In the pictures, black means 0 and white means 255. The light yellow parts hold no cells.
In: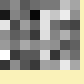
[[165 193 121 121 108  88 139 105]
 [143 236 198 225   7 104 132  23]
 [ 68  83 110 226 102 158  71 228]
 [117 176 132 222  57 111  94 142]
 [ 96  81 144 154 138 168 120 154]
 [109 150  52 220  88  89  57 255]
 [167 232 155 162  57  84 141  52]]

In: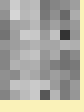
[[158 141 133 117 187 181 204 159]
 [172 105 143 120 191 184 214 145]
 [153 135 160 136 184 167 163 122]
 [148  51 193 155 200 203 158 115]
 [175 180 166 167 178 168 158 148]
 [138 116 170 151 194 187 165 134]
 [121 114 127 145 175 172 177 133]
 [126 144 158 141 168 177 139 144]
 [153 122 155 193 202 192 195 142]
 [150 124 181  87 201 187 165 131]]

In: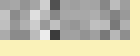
[[158 188 135 164 166 159 164  81 207 165 148 167 162]
 [153 131 153 174 168 169 167 135 185 223 164 139 195]
 [176 121 187 191 164 150 157 192 153 204 176 151 191]
 [142 183 121 160 147 161 160  59 236 187 139 139 171]]

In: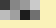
[[202 154 134  58]
 [112  28 160 188]]

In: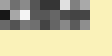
[[169 128 224  53  53  85 138 112 161]
 [ 69  68  75 102  87  88 244 167  23]
 [142  91 136 101  68 111 120  83 105]]

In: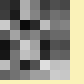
[[ 71  79  57 123 174  38  55]
 [104 112  84 132 178  27  61]
 [131 123 189  40  10 111 202]
 [105 105  86 131 109 163  87]
 [ 73  81  25 162 205  79  17]
 [ 96 101  42 174 191 118  22]
 [196 192 222  80  30 115 189]
 [199 203 158 159 129 114  97]]

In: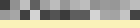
[[188 170 151 154 145 189 178 151 188 162  96 191 145  60]
 [ 67 196 163 166 212  91  94  59  83  67 211  64 166 153]]

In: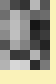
[[ 84 183  51  70 129]
 [108 100 137 182 110]
 [ 42  21 154 188 155]
 [ 59  42 148 191 138]
 [ 35  68 130 167  80]
 [ 80 180  60  55 169]
 [121  42 208 215 179]]

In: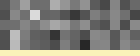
[[105  81 133  72  91 146 121 149 173 110 110 159 121  89]
 [ 70 112 136 107 126  83  56  83 103 101 218 112 136  79]
 [138  77 135  81  95 142 120 153 167 141 116 133 111 109]
 [ 97 128  88 130 137  76 100 115  52  91  96 124 189  81]
 [117 136  90 134 132  39  97 126  76  93 100 118 186  80]]
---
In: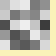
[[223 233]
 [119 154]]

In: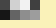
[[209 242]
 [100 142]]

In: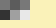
[[ 92 120]
 [160 232]]

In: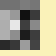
[[114 124]
 [153  17]]

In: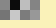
[[ 12 190]
 [200 124]]

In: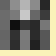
[[142 180]
 [122 200]]

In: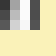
[[163 250]
 [187 251]]

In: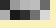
[[154 183]
 [ 25  47]]

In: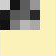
[[19 92]
 [87 96]]
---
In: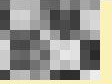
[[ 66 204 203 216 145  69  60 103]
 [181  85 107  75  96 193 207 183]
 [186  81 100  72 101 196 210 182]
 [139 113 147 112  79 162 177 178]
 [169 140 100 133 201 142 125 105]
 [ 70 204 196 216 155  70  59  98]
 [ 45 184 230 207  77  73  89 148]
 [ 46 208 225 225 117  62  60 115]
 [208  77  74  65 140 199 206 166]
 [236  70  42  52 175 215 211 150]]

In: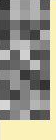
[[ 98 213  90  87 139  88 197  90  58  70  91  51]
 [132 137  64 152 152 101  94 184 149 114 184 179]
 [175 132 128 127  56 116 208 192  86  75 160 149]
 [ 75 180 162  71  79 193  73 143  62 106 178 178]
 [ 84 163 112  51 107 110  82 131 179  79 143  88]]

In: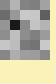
[[134 198 142 149 108 137]
 [173 189 191  25 152 180]
 [158 122 142 138 201 131]
 [156 116 128 196 199 127]
 [137 201 155 180  95 162]]

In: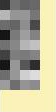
[[156 110  22  65 113  22 108 182  51]
 [110 151 151 125 135 122 101 149 113]
 [148 207  86 122 181 158 142 150  99]
 [140 220  45 132 193 130  73 118 104]]

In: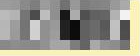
[[136 183 182 186 156]
 [141 154 157 179 153]
 [138 118 116 117 138]
 [137 208 209  76 126]
 [146 144 144 189 156]
 [166 157 153 143 144]
 [165  34  33  24 113]
 [125  12  11 172 152]
 [100  97  97  80 125]
 [169 107 107  97 130]
 [147  93  89 101 133]
 [141 192 193 177 153]
 [114  78  75 242 170]]

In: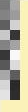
[[227 214 167  88  55 131 200  95 131 120]
 [ 45  42  93 219 248 163  54 210 155 167]]
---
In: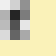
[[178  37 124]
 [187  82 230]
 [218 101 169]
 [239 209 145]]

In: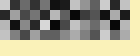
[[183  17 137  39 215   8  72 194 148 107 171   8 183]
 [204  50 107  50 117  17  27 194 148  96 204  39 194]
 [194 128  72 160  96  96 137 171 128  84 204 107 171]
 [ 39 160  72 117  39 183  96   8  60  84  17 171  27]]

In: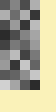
[[154  54 198 100]
 [ 43  76 132 165]
 [ 88 100 142 198]
 [175 109 175  54]
 [ 66 121 100 154]
 [ 88 132  76 175]
 [ 76 154  54 187]
 [209 165  88  43]
 [142 187  66 121]]

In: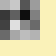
[[ 56  96  14 128]
 [106 167 189 179]
 [179 200  85 156]
 [ 65 223 137 106]]

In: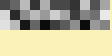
[[215  41 142 186 153 206 165  61 131 112 233]
 [ 72 101 186  51 175  72  72  51 197  82 165]
 [224 186  22 101  12  61  91 142  12 153 131]]

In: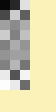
[[  8  39 224]
 [234  84 244]
 [204 129 192]
 [160 139 172]
 [148 160 160]
 [129 172 148]
 [129 182 117]
 [ 72 204  95]
 [253 234 107]]

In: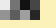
[[147  93 159  38]
 [235 116  18  70]]
